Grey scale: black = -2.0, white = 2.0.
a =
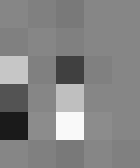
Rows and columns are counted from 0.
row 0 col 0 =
0.1
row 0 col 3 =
0.1
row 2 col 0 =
1.1
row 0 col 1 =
0.0
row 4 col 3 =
0.2
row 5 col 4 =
0.0
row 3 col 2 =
1.0
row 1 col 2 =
0.0

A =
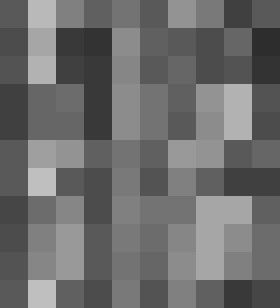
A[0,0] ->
-0.6
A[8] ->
[-0.8, 0.0, 0.4, -0.6, -0.1, -0.3, 0.1, 0.6, 0.2, -0.3]
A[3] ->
[-1.0, -0.4, -0.3, -1.1, 0.2, -0.2, -0.5, 0.3, 0.8, -0.7]
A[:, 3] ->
[-0.5, -1.2, -1.1, -1.1, -1.1, -0.5, -0.8, -0.8, -0.6, -0.6, -0.8]
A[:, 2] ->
[0.0, -1.1, -1.0, -0.3, -0.4, 0.3, -0.6, 0.1, 0.4, 0.4, -0.5]
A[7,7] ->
0.6
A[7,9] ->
-0.5
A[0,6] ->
0.3
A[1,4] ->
0.2
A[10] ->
[-0.6, 1.0, -0.5, -0.8, -0.1, -0.7, 0.0, -0.5, -1.1, -0.9]
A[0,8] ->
-1.0
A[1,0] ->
-0.8
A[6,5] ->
-0.7
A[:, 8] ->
[-1.0, -0.4, -0.7, 0.8, 0.8, -0.6, -1.0, 0.6, 0.2, 0.0, -1.1]
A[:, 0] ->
[-0.6, -0.8, -0.7, -1.0, -1.0, -0.6, -0.6, -0.9, -0.8, -0.7, -0.6]
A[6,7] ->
-0.5
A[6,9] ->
-1.0
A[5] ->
[-0.6, 0.5, 0.3, -0.5, -0.2, -0.5, 0.4, 0.3, -0.6, -0.4]
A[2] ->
[-0.7, 0.8, -1.0, -1.1, 0.1, -0.6, -0.4, -0.8, -0.7, -1.2]
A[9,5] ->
-0.4
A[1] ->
[-0.8, 0.6, -1.1, -1.2, 0.2, -0.5, -0.6, -0.8, -0.4, -1.3]
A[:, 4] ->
[-0.2, 0.2, 0.1, 0.2, 0.2, -0.2, -0.1, 0.0, -0.1, -0.2, -0.1]

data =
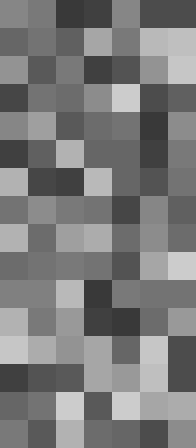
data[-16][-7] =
0.1
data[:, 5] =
[-0.8, 0.9, 0.3, -0.8, -1.1, -1.0, -0.7, 0.1, 0.2, 0.6, -0.2, -0.3, 1.1, 1.0, 0.6, -0.8]
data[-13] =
[-0.9, -0.2, -0.3, 0.2, 1.2, -0.8, -0.5]
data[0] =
[0.1, -0.1, -1.1, -1.0, 0.1, -0.8, -0.8]
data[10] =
[0.0, 0.0, 0.9, -1.1, -0.1, -0.2, -0.2]
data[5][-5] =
0.8
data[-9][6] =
-0.5
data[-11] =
[-1.0, -0.5, 0.8, -0.4, -0.4, -1.0, -0.1]
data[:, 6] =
[-0.8, 1.0, 1.1, -0.5, 0.2, -0.1, -0.2, -0.5, -0.3, 1.2, -0.2, 0.4, -0.8, -0.8, 0.7, 0.2]
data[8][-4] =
0.7
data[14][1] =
-0.2
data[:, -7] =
[0.1, -0.4, 0.3, -0.9, 0.1, -1.0, 0.8, -0.2, 0.8, -0.3, 0.0, 0.8, 1.1, -1.0, -0.4, -0.1]
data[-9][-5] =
-0.1
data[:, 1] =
[-0.1, -0.2, -0.6, -0.2, 0.5, -0.5, -0.9, 0.2, -0.3, -0.2, 0.0, -0.1, 0.7, -0.7, -0.2, -0.6]
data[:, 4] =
[0.1, -0.1, -0.7, 1.2, -0.2, -0.4, -0.4, -0.9, -0.3, -0.7, -0.1, -1.1, -0.4, 0.4, 1.2, -0.4]
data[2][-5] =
-0.1
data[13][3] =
0.6
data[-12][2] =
-0.6
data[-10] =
[0.8, -0.9, -1.0, 0.9, -0.4, -0.7, -0.2]
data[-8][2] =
0.5
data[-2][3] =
-0.6
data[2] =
[0.3, -0.6, -0.1, -1.0, -0.7, 0.3, 1.1]
